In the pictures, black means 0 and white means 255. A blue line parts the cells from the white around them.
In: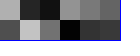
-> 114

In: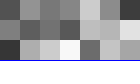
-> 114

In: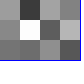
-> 93

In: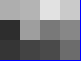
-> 121

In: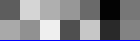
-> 239

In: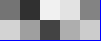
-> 67

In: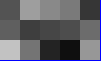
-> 70

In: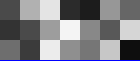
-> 157

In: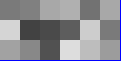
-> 74
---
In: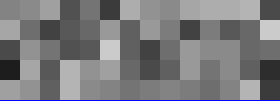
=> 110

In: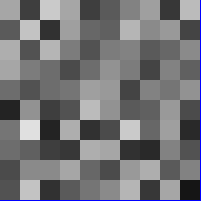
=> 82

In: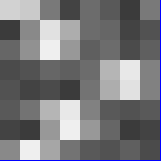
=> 89

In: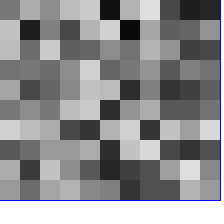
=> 80

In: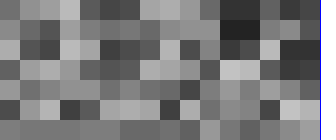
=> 97

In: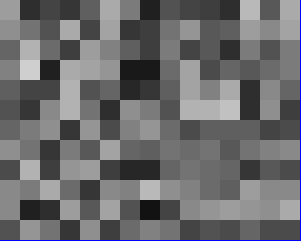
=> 137

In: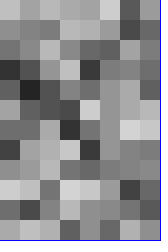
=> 104

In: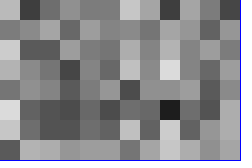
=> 173
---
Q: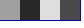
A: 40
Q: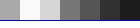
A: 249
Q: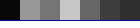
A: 152
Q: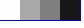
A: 169
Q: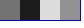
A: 27
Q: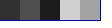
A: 78
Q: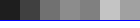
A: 64
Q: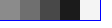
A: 111
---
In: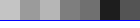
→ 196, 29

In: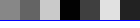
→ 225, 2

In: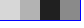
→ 215, 32

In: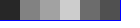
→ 205, 39

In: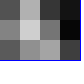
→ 207, 6

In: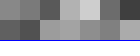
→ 206, 63
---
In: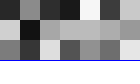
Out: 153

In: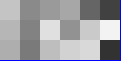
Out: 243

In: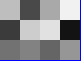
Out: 19

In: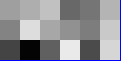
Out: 201

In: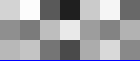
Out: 178

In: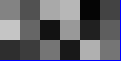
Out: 94

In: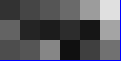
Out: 164
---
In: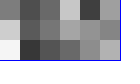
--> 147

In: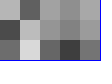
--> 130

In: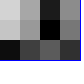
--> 0

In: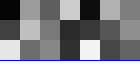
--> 86

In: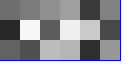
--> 202

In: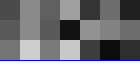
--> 130

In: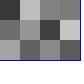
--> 64

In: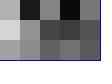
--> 61

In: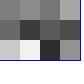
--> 91
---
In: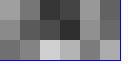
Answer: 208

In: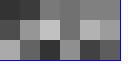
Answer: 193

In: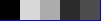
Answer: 216

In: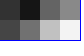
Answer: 243

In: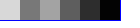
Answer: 216

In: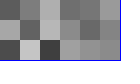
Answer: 197

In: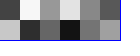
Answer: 247
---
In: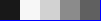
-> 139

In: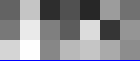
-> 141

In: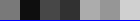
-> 121

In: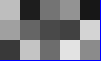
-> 116

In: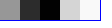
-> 151

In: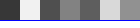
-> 130

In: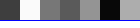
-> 119

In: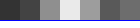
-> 109

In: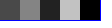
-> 73

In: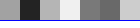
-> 162
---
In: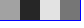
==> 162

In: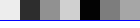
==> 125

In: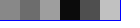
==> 109

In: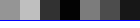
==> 49

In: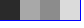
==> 168

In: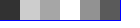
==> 146

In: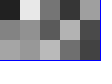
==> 66

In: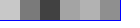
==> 143

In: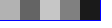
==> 128
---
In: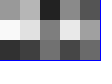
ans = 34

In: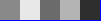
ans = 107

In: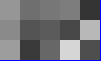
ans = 119

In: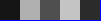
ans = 79

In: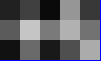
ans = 10

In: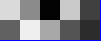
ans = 3

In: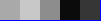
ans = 141

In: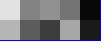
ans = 145

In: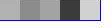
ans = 163
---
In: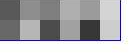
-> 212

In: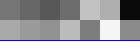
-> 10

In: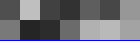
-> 151

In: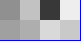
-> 238

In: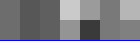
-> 182

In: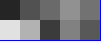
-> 114

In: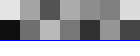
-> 220

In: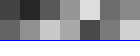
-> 136

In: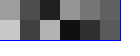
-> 97
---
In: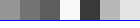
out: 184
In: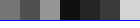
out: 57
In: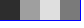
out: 223
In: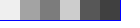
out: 87
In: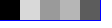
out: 182
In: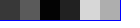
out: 215
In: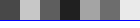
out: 109
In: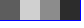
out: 140
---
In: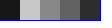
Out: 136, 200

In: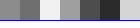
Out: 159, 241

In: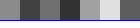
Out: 50, 224

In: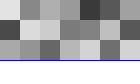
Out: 123, 227

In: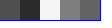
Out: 245, 245

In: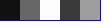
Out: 253, 253

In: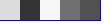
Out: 246, 246

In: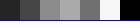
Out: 170, 247

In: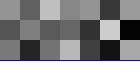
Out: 102, 205

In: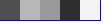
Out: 153, 243
